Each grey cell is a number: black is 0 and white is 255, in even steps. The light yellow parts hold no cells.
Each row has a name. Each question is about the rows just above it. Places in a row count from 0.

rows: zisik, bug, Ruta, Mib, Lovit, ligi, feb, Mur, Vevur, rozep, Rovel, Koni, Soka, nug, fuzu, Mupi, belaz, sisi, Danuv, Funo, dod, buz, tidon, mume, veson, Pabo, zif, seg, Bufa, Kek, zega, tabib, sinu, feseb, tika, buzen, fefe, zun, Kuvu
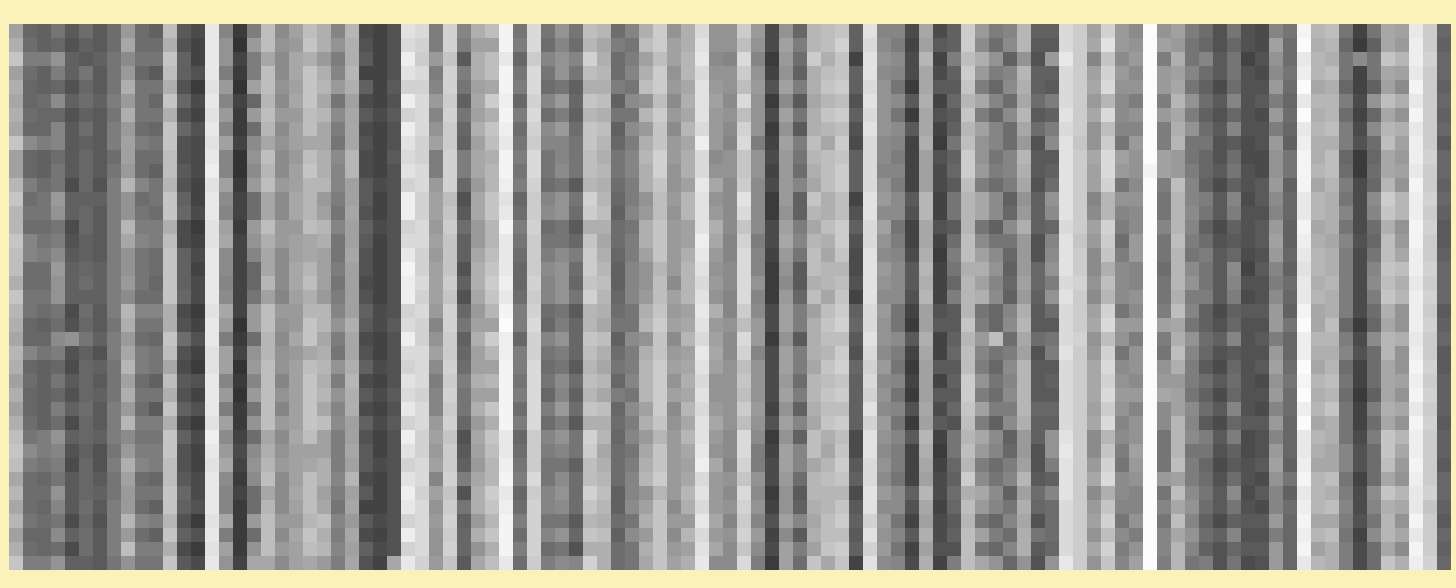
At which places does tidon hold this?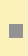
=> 4 30 39 45 55 62 77 79 84
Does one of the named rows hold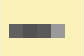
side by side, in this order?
yes
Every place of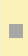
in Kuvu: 17 18 21 24 27 33 45 58 69

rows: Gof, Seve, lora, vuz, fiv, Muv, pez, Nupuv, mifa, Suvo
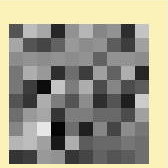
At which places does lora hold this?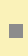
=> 0 2 4 9
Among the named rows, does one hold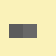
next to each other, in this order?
yes
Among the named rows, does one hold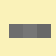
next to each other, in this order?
no
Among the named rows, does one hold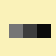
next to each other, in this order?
yes
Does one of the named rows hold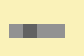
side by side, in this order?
yes
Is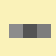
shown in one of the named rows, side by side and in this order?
no

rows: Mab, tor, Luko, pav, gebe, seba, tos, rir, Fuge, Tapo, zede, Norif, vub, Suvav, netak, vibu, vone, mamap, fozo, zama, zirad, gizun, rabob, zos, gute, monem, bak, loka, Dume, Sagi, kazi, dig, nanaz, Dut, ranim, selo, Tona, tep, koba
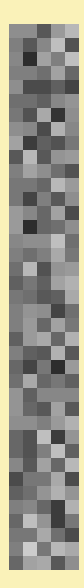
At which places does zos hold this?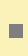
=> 0
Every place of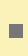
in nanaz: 1 2
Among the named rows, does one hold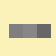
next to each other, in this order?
yes

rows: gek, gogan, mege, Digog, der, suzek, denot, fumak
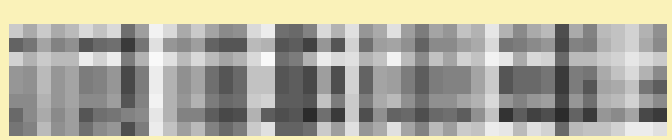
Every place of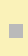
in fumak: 2 13 30 36 40
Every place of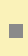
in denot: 1 3 9 43
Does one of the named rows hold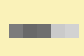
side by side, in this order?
yes
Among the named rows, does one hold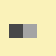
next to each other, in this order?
no

